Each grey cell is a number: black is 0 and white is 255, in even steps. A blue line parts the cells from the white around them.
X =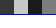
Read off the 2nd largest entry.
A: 125
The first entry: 55
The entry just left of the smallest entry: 200

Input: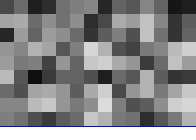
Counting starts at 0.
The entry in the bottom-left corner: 127
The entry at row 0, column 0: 73
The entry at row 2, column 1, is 156
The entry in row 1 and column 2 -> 107
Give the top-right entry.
30
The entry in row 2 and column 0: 38
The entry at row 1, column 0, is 164
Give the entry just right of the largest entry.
127
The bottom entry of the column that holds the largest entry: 178
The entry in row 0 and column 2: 30
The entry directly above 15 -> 127
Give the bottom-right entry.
178
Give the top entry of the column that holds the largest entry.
38
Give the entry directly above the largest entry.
207
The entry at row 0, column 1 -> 107
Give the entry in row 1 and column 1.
170

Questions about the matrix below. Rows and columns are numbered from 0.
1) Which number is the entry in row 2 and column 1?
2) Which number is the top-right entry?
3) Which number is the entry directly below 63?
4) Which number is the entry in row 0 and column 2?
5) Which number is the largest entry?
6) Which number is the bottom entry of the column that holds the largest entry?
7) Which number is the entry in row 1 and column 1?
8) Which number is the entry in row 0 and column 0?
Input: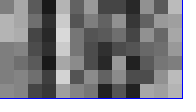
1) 173
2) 187
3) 55
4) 90
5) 217
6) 159
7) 167
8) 126

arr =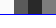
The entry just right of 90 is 41
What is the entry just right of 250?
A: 90

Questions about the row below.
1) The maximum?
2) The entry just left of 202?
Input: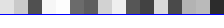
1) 253
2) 226

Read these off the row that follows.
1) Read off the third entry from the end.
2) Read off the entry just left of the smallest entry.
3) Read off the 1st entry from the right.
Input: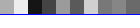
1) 120
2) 237
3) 106

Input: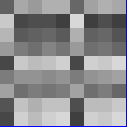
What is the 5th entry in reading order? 176
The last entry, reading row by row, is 216
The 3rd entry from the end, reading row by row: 208
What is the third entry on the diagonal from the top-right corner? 97
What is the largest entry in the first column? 201
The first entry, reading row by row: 97
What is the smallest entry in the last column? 63
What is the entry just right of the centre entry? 71
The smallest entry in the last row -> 63
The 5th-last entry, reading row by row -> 216
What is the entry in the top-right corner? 168
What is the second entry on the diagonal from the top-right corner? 78
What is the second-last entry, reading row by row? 201
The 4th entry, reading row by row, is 176
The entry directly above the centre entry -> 117
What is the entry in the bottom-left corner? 71
